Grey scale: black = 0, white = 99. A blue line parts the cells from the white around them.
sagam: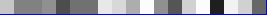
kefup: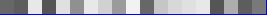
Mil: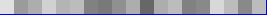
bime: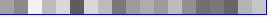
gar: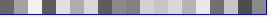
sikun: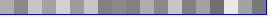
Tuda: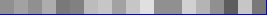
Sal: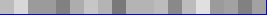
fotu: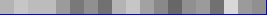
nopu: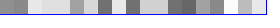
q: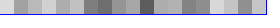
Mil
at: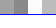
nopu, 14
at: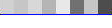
gar, 10
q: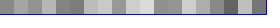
Tuda
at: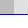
Sal, 13

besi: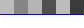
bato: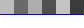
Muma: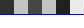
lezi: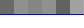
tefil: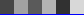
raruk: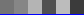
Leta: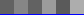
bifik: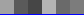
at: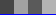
tefil, 0
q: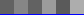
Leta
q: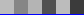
besi
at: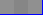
lezi, 1
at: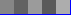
Leta, 1
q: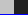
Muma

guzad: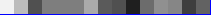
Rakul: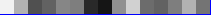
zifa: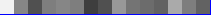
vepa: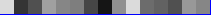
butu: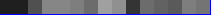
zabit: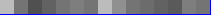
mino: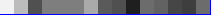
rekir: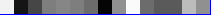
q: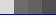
vepa
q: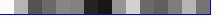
Rakul

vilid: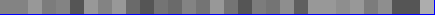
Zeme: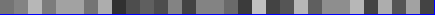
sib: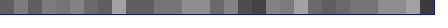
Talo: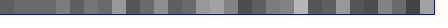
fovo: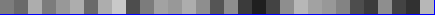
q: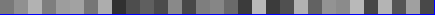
Zeme
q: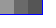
vilid
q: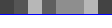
Zeme
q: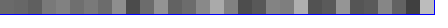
Talo

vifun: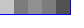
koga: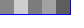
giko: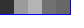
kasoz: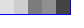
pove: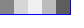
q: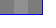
vifun
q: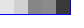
kasoz
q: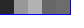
giko
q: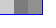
kasoz

